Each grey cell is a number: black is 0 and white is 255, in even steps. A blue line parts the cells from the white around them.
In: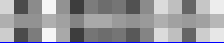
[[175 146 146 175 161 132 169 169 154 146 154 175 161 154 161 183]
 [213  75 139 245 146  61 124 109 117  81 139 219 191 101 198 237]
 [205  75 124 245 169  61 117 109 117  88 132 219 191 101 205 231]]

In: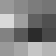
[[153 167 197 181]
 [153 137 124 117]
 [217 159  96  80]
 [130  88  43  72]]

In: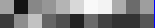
[[ 59 142 194 101  78  35 107  66  51  51  86]
 [164  19 135 150 180 216 249 243 172 107 158]]

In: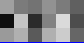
[[160 123 115 146 123  96]
 [154 176  90 176 204 102]
 [ 15 196  43 130 218  77]]

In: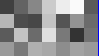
[[154 121 175 168 141 162 154]
 [ 64  99 135 203 237 250  91]
 [ 91 195 107 223 121  51 114]
 [182  77  71 195  84 147 107]]

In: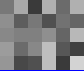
[[156 107 136 190  87  64]
 [136 128 128 143 101 184]
 [143  93 120  80 114 101]
 [150  72  80 190  58 211]
 [120 169  58 176 107 176]]
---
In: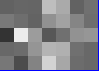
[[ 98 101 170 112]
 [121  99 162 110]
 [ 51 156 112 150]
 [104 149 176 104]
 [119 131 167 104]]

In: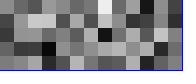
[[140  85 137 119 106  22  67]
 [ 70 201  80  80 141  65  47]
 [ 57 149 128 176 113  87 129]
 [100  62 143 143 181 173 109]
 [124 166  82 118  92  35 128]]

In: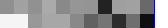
[[144 145 137 148 159 105]
 [245 152 167  97  44  15]]

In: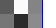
[[ 90 132]
 [118 139]]

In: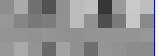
[[141 113 144 192 154 190]
 [150 121 145 146 122 137]
 [148 146 145 148 148 151]
 [151 148 162 111 145 140]]

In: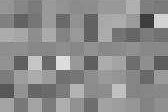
[[149 123 147 140 152 127]
 [128 118 106  98 171  63]
 [172 141 131  99 115 123]
 [142 135 141 146 138 136]
 [146 197 220  95 163 142]
 [125 172 113 141 149 105]
 [ 87 102 123 139 192 134]
 [164 164 174 111 157 131]]

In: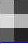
[[162]
 [217]
 [ 93]]

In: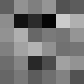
[[ 95 127  82]
 [141  43 203]
 [146 103 117]
 [128 179 113]
 [109  40 161]
 [102  92 130]]
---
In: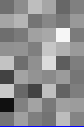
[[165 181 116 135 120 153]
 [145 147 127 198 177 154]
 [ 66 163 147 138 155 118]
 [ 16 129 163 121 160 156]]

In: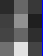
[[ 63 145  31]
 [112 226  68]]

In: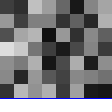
[[152  64 128 128  51  97  39 177]
 [221 201 117  62  26  73 132  58]
 [137  39 151  88  66 136 128 113]]

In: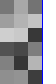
[[158 179 195]
 [ 82  72 126]
 [143 147  61]]

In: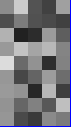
[[ 78 124  81  74  64]
 [153 195 165 184 132]
 [151  71 100 156 109]
 [147 102 129  88 191]]

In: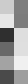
[[230 124]
 [104 223]
 [ 74 158]]

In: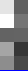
[[254 117]
 [165  54]]
